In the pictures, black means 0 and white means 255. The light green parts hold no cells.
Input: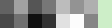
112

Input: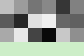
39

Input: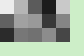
161

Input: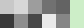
142

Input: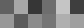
91

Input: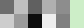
155

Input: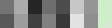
157
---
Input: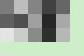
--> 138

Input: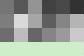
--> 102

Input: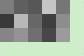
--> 111

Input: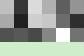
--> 73

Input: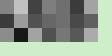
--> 163

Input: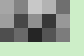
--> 37

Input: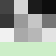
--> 183

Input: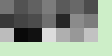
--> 17

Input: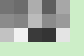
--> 58

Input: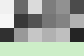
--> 198
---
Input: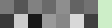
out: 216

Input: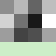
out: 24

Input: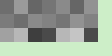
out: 146

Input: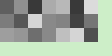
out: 65

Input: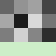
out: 217

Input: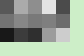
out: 127

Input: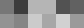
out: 209

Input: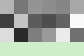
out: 99

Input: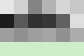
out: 97
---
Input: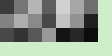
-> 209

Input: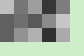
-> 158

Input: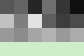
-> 112

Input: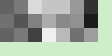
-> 197

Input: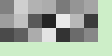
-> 122

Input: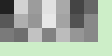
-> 169

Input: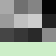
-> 112
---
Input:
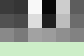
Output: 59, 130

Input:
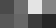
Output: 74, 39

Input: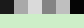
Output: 26, 5

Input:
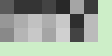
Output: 90, 187

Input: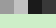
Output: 155, 56

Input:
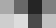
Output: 170, 193

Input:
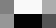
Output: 128, 84

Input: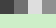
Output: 64, 144

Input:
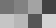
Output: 115, 211
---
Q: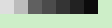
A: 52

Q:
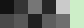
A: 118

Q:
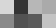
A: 52

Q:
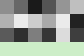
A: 84

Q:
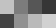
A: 124

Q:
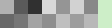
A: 149

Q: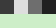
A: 222

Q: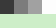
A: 124

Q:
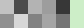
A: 179

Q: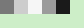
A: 246
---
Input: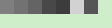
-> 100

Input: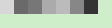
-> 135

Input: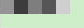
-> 126

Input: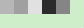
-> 160

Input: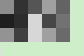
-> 106

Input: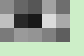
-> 128

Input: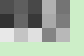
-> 124

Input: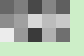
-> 140
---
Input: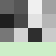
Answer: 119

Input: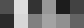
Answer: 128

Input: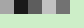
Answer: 25

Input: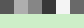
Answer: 134

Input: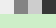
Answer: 238

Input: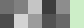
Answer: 211
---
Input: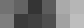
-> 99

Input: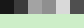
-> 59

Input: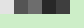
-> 84

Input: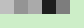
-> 148

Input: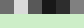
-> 218

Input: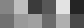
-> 190

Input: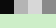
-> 180
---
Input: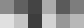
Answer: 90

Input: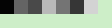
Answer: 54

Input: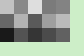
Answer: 123

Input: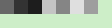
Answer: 223

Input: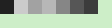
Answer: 86

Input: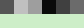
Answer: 64

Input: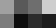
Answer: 110

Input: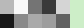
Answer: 57

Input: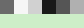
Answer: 85

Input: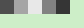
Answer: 129
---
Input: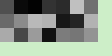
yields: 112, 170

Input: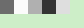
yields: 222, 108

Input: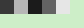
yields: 230, 56

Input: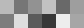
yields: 158, 125

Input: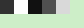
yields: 217, 49

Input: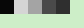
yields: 47, 7

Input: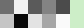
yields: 75, 197

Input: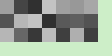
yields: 167, 182
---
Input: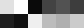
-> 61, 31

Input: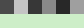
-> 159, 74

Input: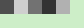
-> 177, 78

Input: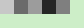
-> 127, 199

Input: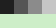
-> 198, 31

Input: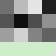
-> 31, 158

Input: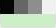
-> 241, 5
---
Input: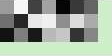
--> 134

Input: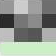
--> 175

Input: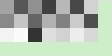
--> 216

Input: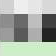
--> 35

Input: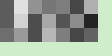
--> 98

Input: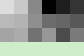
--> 122

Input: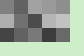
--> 105
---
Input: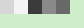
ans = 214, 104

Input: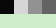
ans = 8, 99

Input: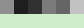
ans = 143, 194

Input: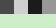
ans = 73, 151

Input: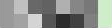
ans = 154, 128

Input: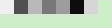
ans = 239, 214
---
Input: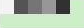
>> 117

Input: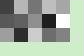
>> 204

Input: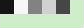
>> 130

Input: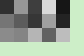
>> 181

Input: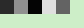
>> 4

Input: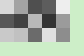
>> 107
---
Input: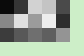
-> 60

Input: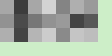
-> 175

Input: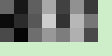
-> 73

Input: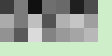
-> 146

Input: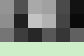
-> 117

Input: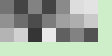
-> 180

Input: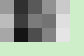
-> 167

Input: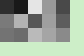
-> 115
